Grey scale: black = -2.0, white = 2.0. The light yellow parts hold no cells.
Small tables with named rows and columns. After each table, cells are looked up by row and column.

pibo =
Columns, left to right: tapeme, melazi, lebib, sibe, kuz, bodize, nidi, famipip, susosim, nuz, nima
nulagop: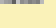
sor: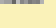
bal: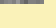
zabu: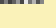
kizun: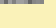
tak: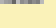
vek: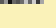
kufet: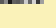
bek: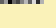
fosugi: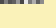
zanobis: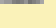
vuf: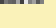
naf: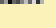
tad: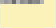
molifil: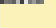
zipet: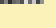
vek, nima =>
0.6
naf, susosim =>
1.4
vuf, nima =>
0.0
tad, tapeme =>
0.7
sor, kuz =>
1.0
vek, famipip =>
-0.4
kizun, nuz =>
0.2
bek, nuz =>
-1.3
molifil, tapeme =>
-0.9
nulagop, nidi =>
0.4
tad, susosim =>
0.2

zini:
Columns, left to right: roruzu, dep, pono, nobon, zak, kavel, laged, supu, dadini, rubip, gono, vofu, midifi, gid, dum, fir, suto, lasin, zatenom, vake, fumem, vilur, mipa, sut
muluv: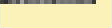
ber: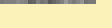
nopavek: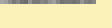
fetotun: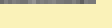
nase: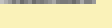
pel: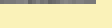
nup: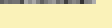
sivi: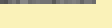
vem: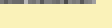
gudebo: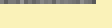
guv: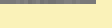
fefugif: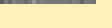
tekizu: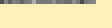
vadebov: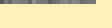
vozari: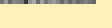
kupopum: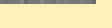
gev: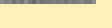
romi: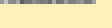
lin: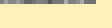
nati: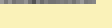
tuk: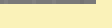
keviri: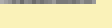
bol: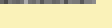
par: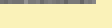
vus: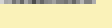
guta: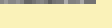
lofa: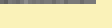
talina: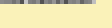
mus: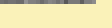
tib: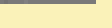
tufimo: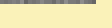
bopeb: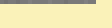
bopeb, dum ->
-0.1
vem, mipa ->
0.1
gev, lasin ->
0.0
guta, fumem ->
0.6
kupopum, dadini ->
-0.1
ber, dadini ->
-0.4
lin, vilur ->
-0.2
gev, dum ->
-0.1
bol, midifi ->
-0.1
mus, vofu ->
-0.1
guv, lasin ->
0.0
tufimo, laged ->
-0.4
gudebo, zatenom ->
-0.2
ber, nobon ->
0.0
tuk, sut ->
-0.1
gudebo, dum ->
0.1
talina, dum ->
-0.4
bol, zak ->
-0.4
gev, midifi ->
-0.1

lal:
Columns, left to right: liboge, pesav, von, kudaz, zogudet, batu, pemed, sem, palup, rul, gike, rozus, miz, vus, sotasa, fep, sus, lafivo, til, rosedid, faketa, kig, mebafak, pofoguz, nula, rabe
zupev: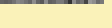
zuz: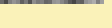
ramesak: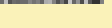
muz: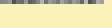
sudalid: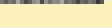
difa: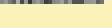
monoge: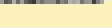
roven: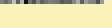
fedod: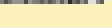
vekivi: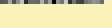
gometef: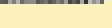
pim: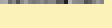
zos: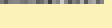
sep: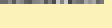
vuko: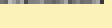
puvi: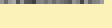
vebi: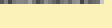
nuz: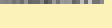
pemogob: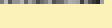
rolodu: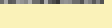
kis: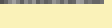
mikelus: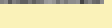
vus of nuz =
0.4
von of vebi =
-0.9
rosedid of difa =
-0.7
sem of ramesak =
0.1
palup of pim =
-0.1
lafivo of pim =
0.8
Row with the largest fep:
zos

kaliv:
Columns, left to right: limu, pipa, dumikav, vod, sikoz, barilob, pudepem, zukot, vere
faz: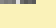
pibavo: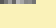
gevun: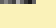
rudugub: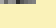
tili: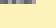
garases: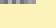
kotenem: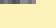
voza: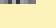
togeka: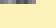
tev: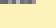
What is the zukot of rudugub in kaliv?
-0.1
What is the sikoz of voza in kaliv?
-1.2
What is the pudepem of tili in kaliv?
-0.4
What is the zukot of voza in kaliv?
-0.2
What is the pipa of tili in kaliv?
-0.4
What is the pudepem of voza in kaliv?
0.3

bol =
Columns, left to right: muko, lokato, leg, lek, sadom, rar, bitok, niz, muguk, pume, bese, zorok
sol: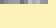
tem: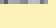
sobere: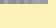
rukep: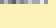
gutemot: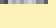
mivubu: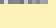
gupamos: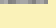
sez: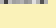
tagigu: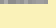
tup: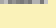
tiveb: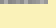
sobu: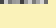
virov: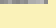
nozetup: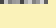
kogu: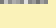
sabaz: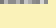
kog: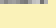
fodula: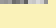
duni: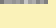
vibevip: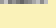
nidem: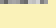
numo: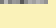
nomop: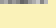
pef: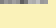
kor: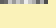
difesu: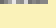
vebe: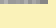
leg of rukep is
0.1
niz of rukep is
1.2
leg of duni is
0.5
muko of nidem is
0.2
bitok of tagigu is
0.6
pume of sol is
0.9
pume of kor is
-0.4
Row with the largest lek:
difesu

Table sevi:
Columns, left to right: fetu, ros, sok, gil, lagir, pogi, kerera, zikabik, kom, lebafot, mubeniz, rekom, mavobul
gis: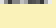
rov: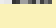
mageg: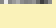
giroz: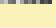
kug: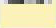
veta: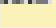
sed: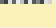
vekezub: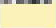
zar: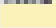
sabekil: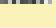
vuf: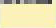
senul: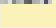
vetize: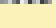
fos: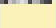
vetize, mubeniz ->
-1.0
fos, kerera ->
1.2
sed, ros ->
-1.0
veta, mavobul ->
1.5
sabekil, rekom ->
1.7
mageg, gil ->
0.4
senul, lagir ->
0.8
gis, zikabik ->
-0.8
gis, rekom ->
0.7

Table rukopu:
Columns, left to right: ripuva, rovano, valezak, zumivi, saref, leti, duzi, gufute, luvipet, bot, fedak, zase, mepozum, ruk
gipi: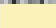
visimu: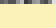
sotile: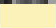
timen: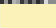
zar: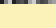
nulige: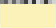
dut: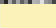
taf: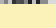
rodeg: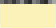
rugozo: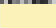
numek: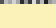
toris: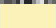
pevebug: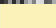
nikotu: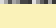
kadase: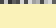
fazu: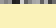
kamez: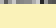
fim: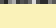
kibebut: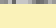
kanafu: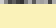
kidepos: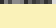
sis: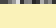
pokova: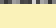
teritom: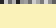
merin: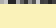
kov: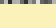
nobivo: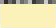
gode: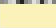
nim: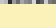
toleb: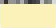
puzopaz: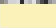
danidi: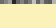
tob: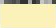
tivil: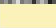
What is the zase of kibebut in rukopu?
0.1
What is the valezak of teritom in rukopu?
-0.3
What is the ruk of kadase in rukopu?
-0.5
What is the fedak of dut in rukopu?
1.5
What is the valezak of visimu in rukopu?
-0.7
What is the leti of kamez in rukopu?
0.1
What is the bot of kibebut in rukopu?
-0.3
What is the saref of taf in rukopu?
-0.7
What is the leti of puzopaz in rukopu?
-1.3
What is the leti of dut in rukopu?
-0.5
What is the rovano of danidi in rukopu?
0.1
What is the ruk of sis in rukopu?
-1.2
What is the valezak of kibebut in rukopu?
1.0
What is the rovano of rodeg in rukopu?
-0.8
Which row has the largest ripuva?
nikotu

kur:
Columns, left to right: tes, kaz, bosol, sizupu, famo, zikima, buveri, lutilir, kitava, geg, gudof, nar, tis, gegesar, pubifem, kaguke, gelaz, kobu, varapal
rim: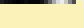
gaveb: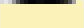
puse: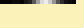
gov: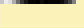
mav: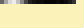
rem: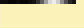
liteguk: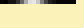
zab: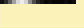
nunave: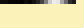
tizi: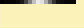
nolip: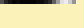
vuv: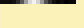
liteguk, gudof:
0.0
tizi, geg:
1.7
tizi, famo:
-1.8
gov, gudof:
-1.8
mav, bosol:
1.4
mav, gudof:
-1.8
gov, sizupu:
0.7
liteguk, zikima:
-0.4
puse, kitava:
-0.6
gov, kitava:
-1.9
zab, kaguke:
-1.9
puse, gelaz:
-1.7
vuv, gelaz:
-2.0
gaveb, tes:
1.4
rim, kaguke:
1.7
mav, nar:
-1.9
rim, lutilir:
-1.9
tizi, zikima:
-1.6

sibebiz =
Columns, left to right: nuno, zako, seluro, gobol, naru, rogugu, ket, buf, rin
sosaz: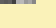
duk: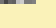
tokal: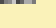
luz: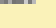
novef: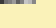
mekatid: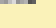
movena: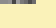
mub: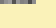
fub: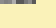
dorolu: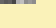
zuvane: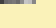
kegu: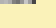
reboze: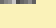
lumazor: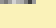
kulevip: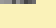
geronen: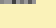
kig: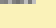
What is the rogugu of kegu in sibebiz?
0.3
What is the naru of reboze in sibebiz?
-0.8
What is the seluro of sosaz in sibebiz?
-0.5
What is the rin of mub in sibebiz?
0.2
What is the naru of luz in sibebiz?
-0.1
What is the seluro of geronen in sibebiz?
0.4
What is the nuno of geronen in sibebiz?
0.1
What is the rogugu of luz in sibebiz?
-0.1
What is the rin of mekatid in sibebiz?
-0.5

